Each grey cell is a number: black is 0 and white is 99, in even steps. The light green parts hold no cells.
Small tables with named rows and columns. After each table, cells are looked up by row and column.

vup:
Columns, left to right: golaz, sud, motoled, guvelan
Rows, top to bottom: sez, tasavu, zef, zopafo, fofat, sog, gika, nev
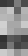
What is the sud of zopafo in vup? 65
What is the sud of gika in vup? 46
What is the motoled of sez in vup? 48
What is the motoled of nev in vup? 57
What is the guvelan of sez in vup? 29
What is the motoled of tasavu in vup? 38
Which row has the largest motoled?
zopafo

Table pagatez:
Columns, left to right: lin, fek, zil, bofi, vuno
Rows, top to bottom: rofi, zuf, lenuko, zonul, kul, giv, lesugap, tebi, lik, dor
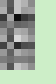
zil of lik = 49
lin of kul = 57
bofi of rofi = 69
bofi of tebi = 59
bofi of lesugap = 30
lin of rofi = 60
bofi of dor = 68
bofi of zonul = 41
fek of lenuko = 64
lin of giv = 66
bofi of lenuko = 22
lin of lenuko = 22
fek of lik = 43
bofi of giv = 71
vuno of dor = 55
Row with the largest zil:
giv

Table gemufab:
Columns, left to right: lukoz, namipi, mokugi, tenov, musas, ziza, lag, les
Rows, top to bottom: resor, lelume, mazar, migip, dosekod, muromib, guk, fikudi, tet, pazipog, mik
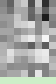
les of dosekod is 77
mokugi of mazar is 77
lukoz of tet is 73
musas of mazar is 38
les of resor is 50
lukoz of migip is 55
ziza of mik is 89
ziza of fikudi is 88
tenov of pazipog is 56
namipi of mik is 65
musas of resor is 30
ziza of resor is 77
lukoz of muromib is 52
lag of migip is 70
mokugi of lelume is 66
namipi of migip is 60
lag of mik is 51
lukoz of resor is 51
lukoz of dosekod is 64
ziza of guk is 63
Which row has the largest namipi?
fikudi

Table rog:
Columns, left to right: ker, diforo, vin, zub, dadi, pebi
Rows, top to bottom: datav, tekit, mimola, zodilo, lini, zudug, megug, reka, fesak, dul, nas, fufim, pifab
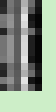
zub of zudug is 83
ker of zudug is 45
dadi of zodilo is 12
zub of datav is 68
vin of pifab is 33
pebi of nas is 11

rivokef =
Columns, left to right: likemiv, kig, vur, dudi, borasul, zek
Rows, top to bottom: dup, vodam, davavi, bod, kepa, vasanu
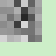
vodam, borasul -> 53
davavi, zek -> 68
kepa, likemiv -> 59
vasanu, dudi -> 83
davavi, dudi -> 15
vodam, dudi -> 25
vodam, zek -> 61
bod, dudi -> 84
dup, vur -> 30
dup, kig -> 67
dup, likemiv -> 65
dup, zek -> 65
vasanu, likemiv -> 82
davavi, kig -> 45
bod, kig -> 59
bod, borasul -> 45
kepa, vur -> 51
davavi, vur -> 58
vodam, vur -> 68
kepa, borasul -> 45

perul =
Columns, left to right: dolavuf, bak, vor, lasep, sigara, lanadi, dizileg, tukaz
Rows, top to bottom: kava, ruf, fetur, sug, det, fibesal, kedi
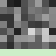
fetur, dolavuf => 20
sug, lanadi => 22
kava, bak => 14
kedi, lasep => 31
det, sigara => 83
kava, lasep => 31
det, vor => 13
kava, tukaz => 16
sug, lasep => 42

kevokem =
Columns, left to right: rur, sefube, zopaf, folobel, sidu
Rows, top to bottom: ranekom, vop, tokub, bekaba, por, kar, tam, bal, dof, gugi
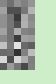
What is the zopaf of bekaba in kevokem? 31
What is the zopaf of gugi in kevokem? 46
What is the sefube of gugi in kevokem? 60
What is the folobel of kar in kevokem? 62
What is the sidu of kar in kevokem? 60
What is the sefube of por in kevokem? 44
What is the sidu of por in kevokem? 49
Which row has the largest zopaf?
tam

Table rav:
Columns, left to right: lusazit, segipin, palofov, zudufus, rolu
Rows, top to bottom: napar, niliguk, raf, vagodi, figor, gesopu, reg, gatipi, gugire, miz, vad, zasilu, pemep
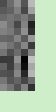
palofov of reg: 37
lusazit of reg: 52
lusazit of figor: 50
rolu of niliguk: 62
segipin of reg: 45
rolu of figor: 19
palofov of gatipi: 42
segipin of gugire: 23
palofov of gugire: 56
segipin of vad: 30
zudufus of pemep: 51
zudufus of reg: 52
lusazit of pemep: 53
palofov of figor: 36
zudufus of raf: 47
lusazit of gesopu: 40
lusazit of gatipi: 45
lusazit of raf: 41
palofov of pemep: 32
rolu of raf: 37

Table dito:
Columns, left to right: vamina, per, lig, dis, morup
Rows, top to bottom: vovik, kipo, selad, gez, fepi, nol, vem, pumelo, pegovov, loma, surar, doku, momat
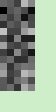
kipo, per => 33
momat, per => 42
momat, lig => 20
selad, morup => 27
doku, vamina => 35
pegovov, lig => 18
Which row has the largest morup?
fepi

